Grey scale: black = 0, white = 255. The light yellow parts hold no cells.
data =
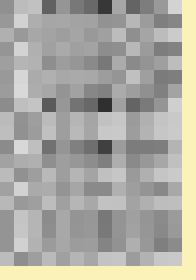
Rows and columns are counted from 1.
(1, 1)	144
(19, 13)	201
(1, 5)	149
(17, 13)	153
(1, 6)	120
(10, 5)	158
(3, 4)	163
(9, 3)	158
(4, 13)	130
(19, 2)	142
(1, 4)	97
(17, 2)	198
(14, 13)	168
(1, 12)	153
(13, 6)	181
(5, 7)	138
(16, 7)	151
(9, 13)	201
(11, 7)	111
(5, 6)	150
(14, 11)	148
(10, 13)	202
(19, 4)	186
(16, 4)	140
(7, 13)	163
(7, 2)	217
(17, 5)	168
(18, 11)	152
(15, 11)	176
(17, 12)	137
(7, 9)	171
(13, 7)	164
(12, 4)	143
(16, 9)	148
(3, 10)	143
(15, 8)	194
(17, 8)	121

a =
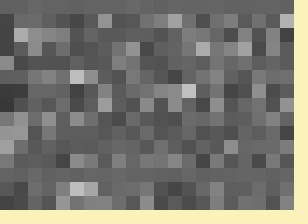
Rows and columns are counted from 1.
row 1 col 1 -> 96
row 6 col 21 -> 111
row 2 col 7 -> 89
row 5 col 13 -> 97
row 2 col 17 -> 125
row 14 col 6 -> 190
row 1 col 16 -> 101
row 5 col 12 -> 82
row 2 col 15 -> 79
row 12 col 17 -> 86
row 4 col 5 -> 109
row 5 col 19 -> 93
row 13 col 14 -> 102
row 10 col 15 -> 81
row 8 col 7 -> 93
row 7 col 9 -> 90
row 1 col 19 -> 99
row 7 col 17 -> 70
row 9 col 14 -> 107
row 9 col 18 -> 94
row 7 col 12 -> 132
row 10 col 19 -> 93
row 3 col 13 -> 98
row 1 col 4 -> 99
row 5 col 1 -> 138
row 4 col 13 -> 99
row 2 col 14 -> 112
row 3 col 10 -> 95
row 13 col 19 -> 100
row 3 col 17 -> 77
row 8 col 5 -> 108
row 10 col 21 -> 69
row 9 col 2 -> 144
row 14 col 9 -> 106
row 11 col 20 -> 106
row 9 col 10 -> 105
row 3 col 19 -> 82
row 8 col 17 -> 85
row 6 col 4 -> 130

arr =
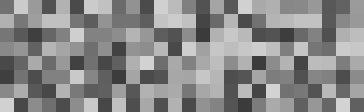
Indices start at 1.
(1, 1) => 113
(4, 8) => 143
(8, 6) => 141
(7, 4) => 72
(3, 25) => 176
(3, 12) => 94
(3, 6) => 207
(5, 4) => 107
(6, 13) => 167
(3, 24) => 80
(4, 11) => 141
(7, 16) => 179
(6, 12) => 83
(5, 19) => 60
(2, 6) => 117
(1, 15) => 82
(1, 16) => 165
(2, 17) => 182
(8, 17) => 84
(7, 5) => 178
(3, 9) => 141
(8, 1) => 209
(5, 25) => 125
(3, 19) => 78
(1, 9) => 107
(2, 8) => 147
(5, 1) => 73
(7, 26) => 165
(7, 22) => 120
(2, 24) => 89
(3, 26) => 189
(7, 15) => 167
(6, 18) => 85
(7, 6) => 121
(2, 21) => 185
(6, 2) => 115
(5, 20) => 140
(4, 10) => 147

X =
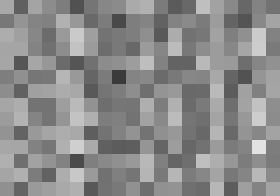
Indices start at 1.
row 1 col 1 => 168
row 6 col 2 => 144
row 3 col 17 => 127
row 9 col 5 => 149
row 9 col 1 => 156
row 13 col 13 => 182
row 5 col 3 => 166
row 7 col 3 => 160
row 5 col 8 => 140
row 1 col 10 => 170
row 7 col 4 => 163
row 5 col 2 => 86
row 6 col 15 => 133
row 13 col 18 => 133
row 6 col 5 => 182
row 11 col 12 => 101
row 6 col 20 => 163
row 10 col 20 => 163
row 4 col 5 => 141
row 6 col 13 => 121
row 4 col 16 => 156
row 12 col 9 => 144
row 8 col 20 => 142
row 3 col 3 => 135
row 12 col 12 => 128
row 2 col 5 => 177
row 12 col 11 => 184
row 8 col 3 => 115
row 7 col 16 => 186
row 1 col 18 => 103
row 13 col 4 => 98
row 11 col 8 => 96
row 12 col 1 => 176
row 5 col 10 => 157
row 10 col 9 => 130
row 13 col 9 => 128
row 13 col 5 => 173
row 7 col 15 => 106

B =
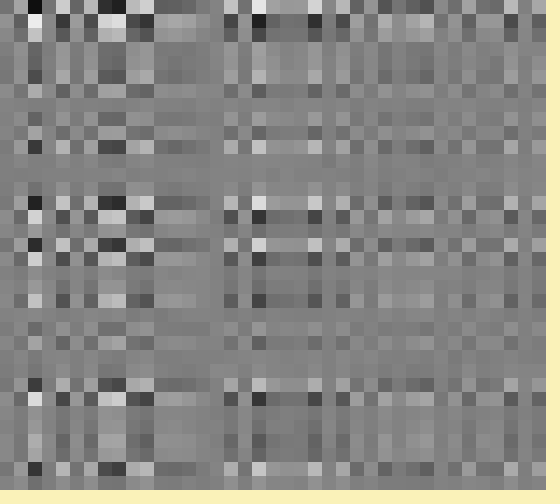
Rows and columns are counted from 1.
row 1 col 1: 115
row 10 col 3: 163
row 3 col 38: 134
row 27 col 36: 129
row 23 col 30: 134
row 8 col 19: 133
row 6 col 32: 134
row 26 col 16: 128
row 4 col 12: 121
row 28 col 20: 151
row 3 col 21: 116
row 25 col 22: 125
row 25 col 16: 131
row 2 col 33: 147
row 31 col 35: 132
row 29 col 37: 90
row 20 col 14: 134
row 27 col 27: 130
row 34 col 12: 108
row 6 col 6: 118
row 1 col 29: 116
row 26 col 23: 133
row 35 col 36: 126
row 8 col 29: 130
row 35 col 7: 141
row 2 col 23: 48
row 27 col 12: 129
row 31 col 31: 142
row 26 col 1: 126
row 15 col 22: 148
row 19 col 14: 146
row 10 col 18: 137
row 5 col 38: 127
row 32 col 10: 110
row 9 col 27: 134
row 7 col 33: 140
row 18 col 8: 67
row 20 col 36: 132
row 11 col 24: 131
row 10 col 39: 122

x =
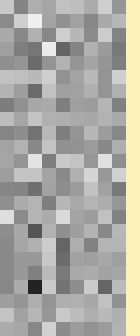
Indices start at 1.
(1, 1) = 200
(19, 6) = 162
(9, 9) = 170
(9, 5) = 174
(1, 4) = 165
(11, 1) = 163
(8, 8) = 181
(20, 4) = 186
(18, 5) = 101
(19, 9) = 159
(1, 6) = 190
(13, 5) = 138
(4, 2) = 126
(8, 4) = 170
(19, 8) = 168
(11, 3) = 136
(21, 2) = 172
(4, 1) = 159
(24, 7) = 146
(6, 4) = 206
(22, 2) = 149
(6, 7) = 185
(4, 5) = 100
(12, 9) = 142
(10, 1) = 133
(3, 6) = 183
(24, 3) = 135
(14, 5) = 142
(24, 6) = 156
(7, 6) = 162
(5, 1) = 143
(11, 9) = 174
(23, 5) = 201
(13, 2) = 195
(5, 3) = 107
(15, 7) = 180

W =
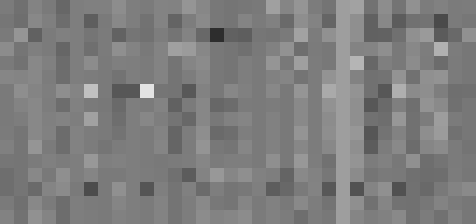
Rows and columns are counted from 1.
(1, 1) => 123
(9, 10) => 126
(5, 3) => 136
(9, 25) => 158
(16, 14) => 125
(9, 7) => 161
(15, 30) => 113
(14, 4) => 132
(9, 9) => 110
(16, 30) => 113
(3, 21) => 122
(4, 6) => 126
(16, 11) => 123
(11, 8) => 117
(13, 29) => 121
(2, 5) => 109
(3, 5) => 128
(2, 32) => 74
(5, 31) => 124
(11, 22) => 135
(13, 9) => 122
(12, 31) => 110
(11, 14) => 124
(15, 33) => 123
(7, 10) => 87
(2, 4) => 127
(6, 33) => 123
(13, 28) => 122
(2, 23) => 131
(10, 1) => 123
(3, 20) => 116
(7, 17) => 135
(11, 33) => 123
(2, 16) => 120
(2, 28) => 136
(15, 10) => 126
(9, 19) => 122

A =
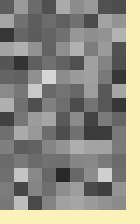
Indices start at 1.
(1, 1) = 93
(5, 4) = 113
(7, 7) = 157
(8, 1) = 176
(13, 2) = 196
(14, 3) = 133
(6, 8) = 121
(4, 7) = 125
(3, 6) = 151
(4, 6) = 177
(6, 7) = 160
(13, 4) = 103
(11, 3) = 98
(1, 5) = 170
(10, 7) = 59
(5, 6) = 80
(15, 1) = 120
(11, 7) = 163
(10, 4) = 109
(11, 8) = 163
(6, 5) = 140
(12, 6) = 134
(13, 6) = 103
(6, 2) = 97
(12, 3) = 107
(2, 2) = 113
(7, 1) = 138
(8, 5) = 110
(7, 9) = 165
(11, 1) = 127
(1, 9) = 77
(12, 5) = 111
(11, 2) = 93
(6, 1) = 100
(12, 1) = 107
